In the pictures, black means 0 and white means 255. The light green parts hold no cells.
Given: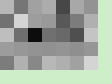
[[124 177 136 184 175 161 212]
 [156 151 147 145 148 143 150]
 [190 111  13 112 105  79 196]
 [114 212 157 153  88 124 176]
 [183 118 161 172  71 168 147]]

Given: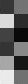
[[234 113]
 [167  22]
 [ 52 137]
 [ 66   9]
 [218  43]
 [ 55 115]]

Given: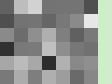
[[121 172 126 175 157 106 135]
 [167 187 168  45 177 137 143]
 [ 49 121 122 192 142 119 113]
 [138 108 143 175 127  96 121]
 [ 79 115 116 102 120 138 231]
 [ 98 189 210 115 116 116  79]]

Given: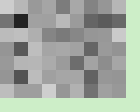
[[189 158 158 206 150 177 114 160 152]
 [149  83 188 160 166 166  98 151 149]
 [153 181 182 171 155 109 163 141 166]
 [149  89 190 165 168 162 101 154 147]
 [187 191 175 133 122 135 150 152 202]
 [115  34 161 160 185 155 101  91 104]
 [205 183 153 165 124 168 131 150 182]]

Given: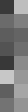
[[115 148]
 [ 95 166]
 [199 152]
 [ 56 138]
 [ 83 110]
 [ 93 100]
 [107 127]
 [ 58 190]]

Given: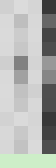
[[215 194 218  78]
 [216 200 215  65]
 [210 218 213  56]
 [217 198 216  77]
 [218 193 208  78]
 [217 161 216 134]
 [207 129 212 152]
 [217 199 215  77]
 [218 204 217  68]
 [217 190 216 102]
 [208 219 213  56]]

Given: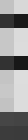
[[ 60  59]
 [ 70  68]
 [194 220]
 [200 220]
 [196 221]
 [ 50  23]
 [199 220]
 [199 219]
 [ 49  25]
 [194 216]]

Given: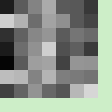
[[ 64  99 147 103  85 183 214]
 [189 183 131 180 126 122 115]
 [  5  90 158 163  66 149 147]
 [ 27 109 145 207  80  95  58]
 [ 48  97 135 149  91 117 106]
 [207 177 109 163 144  88  69]
 [ 29  91 131 171  90  88  56]]

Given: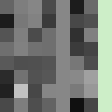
[[ 73 126  78  99 135  16  70]
 [ 33 194  71 134 135 122 152]
 [ 43 114  82  87 135 137 160]
 [ 89  79  80  84 135 119  77]
 [111 129 113 111 135  59  68]
 [ 84 127  75 111 135  48 128]
 [ 28 120 130  58 135  72  80]
 [101 126 134  75 135  28 106]]
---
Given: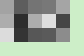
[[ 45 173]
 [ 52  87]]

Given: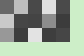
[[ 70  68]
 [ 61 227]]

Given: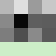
[[  8  95]
 [ 79 138]]

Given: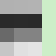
[[ 43  42]
 [131 131]]

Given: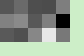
[[138  88]
 [ 80 135]]

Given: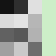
[[227 182]
 [ 88 178]]

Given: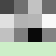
[[178 181]
 [126   9]]

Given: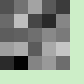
[[190  70]
 [ 97 111]]
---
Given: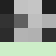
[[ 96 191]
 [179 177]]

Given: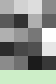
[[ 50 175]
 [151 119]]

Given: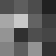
[[200  99]
 [ 48  78]]

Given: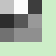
[[ 87 153]
 [143 143]]

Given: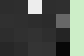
[[47 45]
 [48 50]]

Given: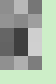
[[137 158]
 [ 63 207]]
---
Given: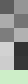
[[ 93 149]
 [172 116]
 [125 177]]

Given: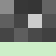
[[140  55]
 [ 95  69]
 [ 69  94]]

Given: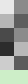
[[232 138]
 [182  94]
 [ 74 139]]

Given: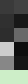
[[ 58  66]
 [ 48  24]
 [ 45 105]]

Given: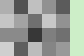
[[175  82]
 [197 163]
 [138 138]]

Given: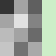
[[ 52 163]
 [164 225]
 [187 163]]

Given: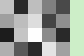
[[195  41]
 [159 189]
 [ 28 197]]

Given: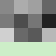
[[136 172]
 [122  77]
 [208 105]]

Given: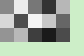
[[136 236]
 [216  78]
 [148 185]]
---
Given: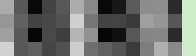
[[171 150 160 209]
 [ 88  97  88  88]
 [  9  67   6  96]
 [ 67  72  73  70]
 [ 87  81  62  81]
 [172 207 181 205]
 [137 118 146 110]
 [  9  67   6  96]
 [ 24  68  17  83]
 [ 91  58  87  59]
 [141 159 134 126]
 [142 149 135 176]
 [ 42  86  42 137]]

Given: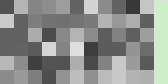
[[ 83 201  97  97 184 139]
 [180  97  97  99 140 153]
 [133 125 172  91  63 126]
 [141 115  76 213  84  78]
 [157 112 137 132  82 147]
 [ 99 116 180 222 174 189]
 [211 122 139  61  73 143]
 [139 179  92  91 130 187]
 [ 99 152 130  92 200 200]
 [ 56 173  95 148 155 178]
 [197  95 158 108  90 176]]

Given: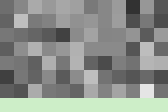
[[110  99 119  94 122  64  93]
 [135 191 111 142 117 119  83]
 [170 122 101 177  96  99 171]
 [153 130  89 137 175 138 120]
 [167 159  65 151 119  90 115]
 [160 145 139 177 179 140 100]
 [121 150 163 138  99 190 169]
 [135 135 133 138  75 115 130]
 [155 157 134 138 126  98 164]
 [ 50  78 148  85 114  85 127]
 [151 120  91 189 181 105 229]
 [ 86  76 154 105 176  76 114]]

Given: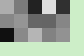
[[173 135  16]
 [123 149 137]
 [ 34 102 181]
 [222 101 130]
 [ 48 134 146]]

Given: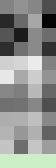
[[131  40  86  45 208 231 135 112 174 180 196]
 [146 105  26 113 213 169 126 114 175 152 109]
 [134 167 138 138 235 205 185 135 191 176 197]
 [ 78   5 109  48 130 147 103  79 136  98 157]]

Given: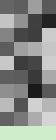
[[101 196 132  93 200  95 143 187  98]
 [ 94 146  69 159  60  92 135  83 120]
 [158  64  62 174  69  57  26 209 172]
 [ 89  35 203 198 206 169  89 182 213]]

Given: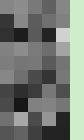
[[134  54  49 130 125 135  68  74 113  85]
 [141 136  28 141 118 111  46  22 168  99]
 [121  92  90 122 120  75  60 129  75  64]
 [ 97 112  35 109  90  53 120 131 149  35]
 [134 129 209 164 116 120  78 118  35  34]]
